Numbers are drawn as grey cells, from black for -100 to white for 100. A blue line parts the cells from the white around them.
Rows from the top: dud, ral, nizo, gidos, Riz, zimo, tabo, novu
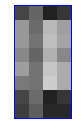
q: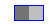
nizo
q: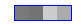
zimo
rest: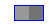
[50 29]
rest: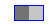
[34]

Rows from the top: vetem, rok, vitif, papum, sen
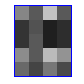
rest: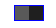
[-65]
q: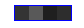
vitif
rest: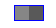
[ 52 -30]
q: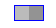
papum
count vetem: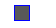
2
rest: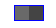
[ -7 -42]

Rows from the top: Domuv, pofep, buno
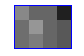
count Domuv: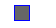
2
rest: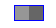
[-31]
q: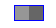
pofep

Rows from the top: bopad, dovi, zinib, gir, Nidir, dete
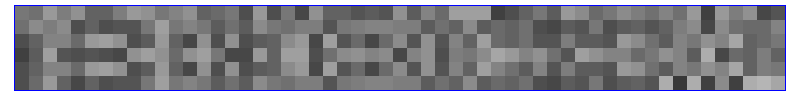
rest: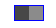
[-12 -17 -17   3]
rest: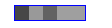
[-39 -12   9  14   3   9 -44   3  14 -39  -2  -7   9  30  20   3  14 -12
 -34  25  14   3   3 -17  -7  14   3 -28  36 -44 -17 -23  -2 -23]
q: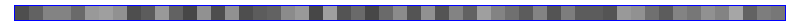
Nidir

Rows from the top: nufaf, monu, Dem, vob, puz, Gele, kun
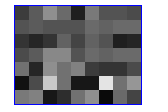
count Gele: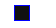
1
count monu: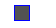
4
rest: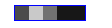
[ 79 -11  18]
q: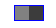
puz
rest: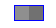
[  1 -53 -59 -59 -41]

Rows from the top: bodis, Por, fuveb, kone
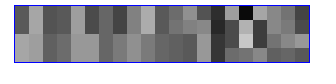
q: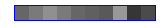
fuveb
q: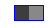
Por
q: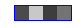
fuveb

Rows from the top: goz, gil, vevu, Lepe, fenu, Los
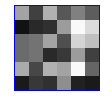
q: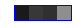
Los
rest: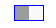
[72]
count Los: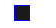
2
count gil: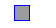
1

